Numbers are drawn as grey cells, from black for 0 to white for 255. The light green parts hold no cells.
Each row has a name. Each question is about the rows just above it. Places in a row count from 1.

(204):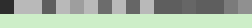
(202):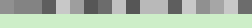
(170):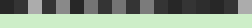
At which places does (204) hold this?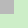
2 3 5 7 9 11
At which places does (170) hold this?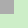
3 18
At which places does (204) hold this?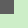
4 12 13 15 16
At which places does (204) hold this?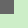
10 14
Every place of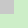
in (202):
5 14 17
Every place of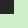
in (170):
1 6 13 16
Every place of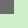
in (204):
8

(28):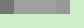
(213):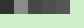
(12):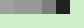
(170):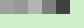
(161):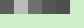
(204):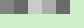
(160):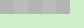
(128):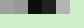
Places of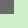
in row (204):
2 5
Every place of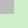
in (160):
2 4
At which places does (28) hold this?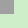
2 3 4

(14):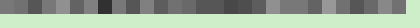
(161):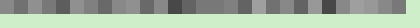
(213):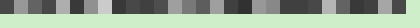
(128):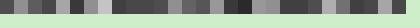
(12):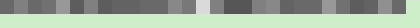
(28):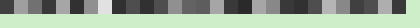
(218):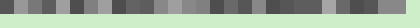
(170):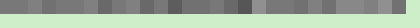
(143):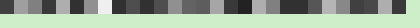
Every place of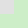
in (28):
8
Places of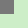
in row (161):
4 15 16 29
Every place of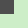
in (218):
6 9 16 20 26

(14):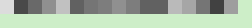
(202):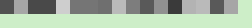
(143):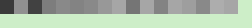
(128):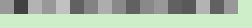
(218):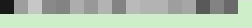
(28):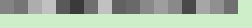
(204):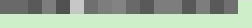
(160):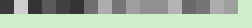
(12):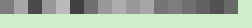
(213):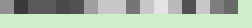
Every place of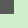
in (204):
3 11 14 16
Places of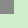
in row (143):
5 7 15
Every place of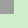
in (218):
2 13
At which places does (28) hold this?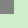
1
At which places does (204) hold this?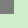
4 8 12 13 15
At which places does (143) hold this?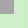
9 11 13 17
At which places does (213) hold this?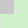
8 9 11 15

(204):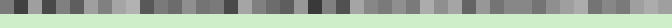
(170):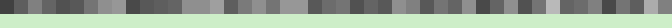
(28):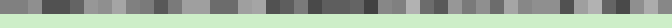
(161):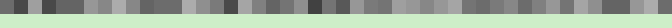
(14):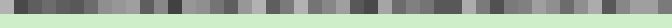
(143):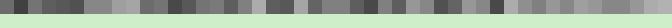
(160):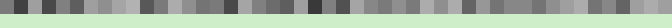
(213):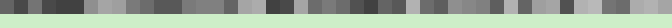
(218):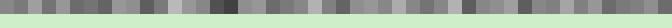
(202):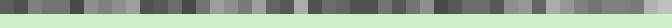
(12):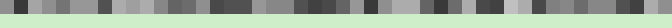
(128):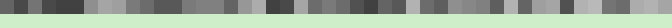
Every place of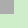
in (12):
9 11 29 30 34 38 47
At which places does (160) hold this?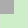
13 31 33 42 47
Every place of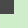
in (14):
2 27
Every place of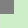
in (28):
1 2 10 29

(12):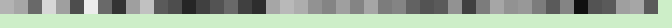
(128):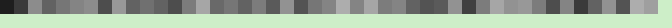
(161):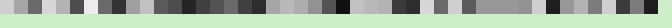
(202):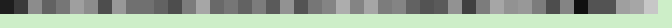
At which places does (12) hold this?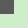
12 32 40 44 47
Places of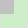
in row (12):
11
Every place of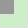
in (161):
35 36 37 41
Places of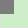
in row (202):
14 19 28 35 39

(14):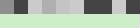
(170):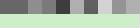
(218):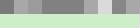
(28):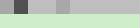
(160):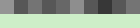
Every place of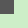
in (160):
2 4 7 9
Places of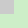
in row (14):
3 6 9
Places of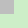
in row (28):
3 4 6 7 8 9 10
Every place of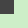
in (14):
2 7 8 10
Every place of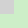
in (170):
8
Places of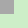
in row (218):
2 7 10

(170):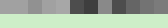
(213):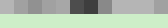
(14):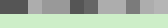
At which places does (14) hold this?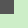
1 2 6
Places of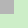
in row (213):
1 9 10 11
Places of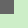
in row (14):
7
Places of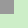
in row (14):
4 5

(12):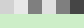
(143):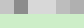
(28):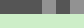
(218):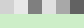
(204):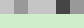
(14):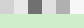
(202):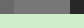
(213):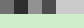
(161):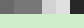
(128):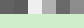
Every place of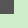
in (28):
1 2 3 5
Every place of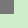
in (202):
2 3 4 5
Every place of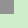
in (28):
4 6
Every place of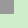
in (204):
2 6
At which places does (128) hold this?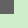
1
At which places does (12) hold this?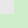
2

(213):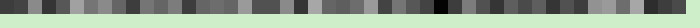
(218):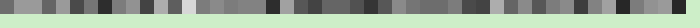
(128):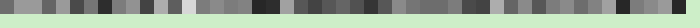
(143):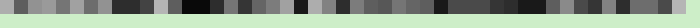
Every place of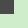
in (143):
33 34 35 42 48
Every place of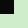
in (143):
14 15

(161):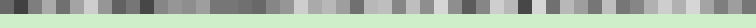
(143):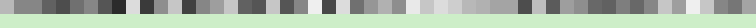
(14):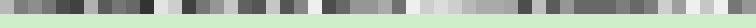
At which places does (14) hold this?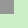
16 26 27 41 54
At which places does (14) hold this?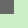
10 25 42 43 44 46
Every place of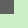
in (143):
4 18 44
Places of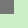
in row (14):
4 9 15 53
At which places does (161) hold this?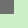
5 18 26 40
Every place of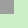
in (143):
16 41 49

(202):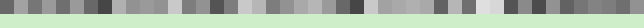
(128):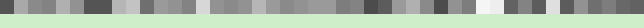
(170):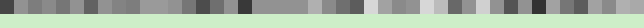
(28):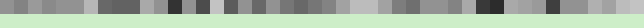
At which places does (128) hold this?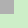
5 30
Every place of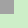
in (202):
2 28
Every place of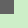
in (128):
37 46

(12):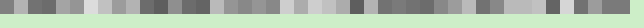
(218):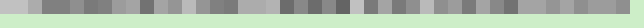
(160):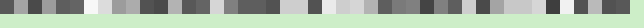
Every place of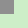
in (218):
6 30 32 42 45
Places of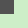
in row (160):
11 20 23 42 44
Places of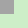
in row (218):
10 12 28 35 38 39 41
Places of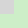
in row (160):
16 26 39

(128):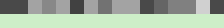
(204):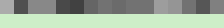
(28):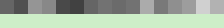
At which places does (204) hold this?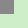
3 4
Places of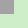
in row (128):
3 5 7 9 10

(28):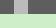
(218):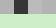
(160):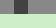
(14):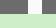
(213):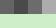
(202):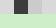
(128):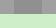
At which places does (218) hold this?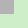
1 4
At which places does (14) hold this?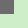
1 2 4
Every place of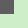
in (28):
1 3 4
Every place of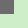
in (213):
3
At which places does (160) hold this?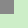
1 3 4

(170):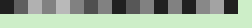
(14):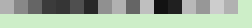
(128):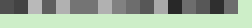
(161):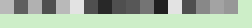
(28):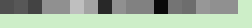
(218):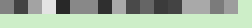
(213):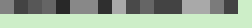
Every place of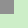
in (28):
4 5 9 16 17
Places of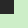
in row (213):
5
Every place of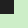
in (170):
1 9 12 14 17
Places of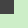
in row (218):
2 13
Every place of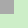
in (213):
9 14 15
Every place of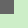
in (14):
3 10
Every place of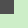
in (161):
4 7 9 14

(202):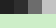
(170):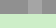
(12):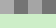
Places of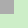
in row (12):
1
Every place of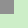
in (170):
1 2 4
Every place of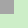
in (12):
3
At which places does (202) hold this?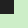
1

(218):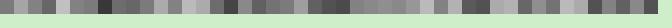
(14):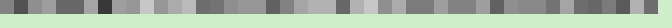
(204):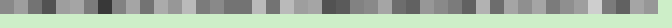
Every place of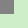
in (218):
3 6 13 26 32 44
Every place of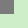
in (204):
7 15 33 40 44
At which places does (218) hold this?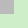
14 31 41

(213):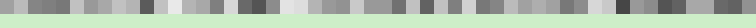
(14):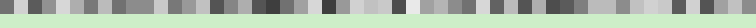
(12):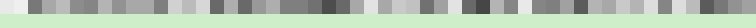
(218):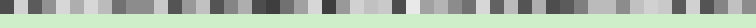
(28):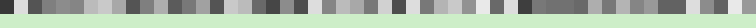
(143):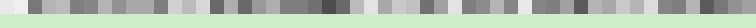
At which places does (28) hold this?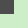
22 29
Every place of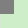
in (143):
6 12 21 22 34 40 49

